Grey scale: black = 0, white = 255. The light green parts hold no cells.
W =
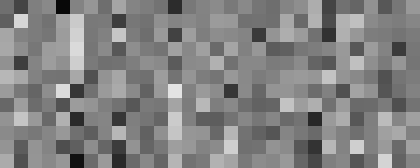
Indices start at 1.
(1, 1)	111
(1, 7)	150
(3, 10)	124
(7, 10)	138
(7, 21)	148
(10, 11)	97
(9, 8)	133
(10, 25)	129
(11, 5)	78
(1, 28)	87
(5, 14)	138
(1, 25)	113
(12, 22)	102
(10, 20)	85
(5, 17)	113
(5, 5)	144
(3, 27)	125
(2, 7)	121
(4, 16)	106
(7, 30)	130
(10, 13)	197
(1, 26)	101
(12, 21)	153
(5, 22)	139
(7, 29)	112
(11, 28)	154
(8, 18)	110
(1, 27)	146
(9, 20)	134
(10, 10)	129
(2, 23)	178
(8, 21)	195
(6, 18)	137
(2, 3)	124
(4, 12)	116
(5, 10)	126
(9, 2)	197
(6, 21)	151

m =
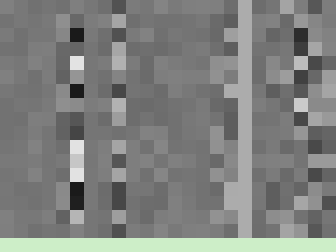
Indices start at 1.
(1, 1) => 128
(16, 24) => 118
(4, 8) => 108
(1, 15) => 128
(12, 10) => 126
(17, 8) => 111
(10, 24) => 101
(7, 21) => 111
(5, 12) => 128
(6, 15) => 126
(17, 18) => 172
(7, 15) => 114
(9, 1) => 114
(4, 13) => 113
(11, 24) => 98
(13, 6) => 226
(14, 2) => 114
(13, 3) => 130
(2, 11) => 117
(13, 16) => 145
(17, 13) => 121
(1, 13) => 122
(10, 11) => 130
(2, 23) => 134
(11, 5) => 111
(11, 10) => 126
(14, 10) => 118
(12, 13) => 128
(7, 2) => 115
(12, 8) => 128
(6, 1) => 128
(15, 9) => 71
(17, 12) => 132
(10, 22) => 150
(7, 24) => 165
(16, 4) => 126
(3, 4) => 119
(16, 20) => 141

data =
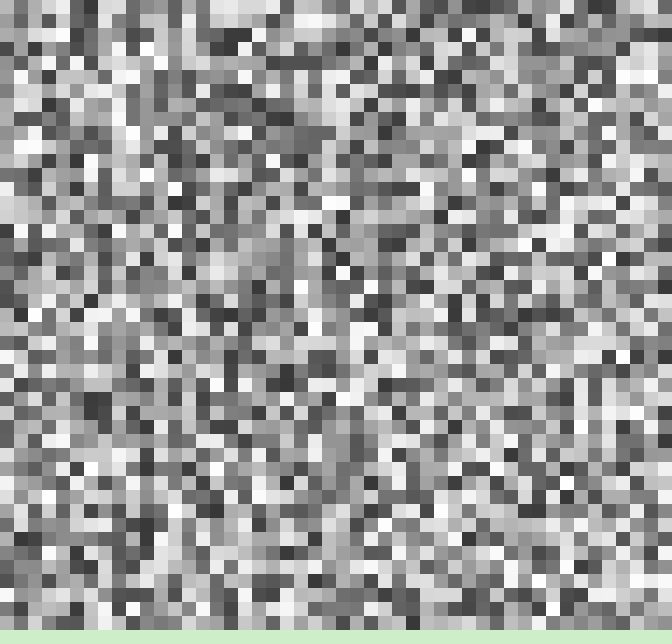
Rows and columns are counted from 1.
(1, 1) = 184
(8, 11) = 151
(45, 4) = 132
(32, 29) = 238
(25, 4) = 239
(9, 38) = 122
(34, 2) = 122
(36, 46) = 127
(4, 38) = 117
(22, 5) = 135
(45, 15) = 174
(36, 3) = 200
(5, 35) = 104
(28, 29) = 87
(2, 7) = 80
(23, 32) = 241
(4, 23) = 146
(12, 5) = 146
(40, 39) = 74
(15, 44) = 244
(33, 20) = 87
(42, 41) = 145
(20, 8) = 102
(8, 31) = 174
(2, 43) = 181
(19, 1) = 98
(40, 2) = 112
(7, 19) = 164
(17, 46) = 169
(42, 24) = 91
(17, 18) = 134
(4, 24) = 107
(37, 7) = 69
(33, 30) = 139
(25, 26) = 246
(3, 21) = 171
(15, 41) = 248
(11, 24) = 209
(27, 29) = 247
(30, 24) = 108

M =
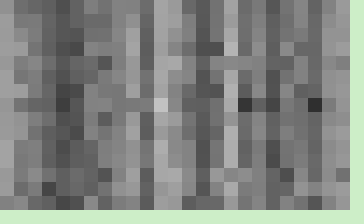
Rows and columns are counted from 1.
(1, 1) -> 145
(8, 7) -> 130
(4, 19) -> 141
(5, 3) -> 134
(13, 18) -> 141
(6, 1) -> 159
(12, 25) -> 151
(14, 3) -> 123
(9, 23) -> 100
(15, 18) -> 116
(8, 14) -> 96
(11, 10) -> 145
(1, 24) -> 130
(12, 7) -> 97
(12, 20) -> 75
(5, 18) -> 133
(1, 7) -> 126
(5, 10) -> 152
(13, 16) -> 152
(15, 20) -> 98
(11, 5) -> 76
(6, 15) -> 83
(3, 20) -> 97
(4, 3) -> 116
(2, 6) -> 98
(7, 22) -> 96
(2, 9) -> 130
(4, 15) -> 79
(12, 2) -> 121
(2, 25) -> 150
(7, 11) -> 108
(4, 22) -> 103
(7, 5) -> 69
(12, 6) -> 94
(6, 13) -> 141
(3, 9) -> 134
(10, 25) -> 155
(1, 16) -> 114
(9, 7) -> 124
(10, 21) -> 126

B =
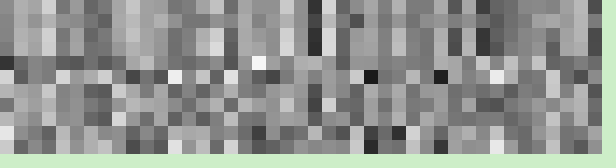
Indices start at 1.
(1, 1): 140
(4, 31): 116
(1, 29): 177
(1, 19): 145
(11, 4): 111
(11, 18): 123
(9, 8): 90
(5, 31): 118
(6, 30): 183
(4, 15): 182
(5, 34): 123
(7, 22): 151
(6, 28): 115
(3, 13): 112
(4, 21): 214
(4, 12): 150
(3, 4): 208
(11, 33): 160
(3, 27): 165
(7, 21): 164
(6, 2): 93
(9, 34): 114
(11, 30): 193
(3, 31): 117
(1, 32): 170
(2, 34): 143
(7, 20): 151
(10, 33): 157
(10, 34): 175
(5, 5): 93
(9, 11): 110
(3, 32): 174
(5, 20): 159
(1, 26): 140
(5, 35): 197
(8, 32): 157
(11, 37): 155
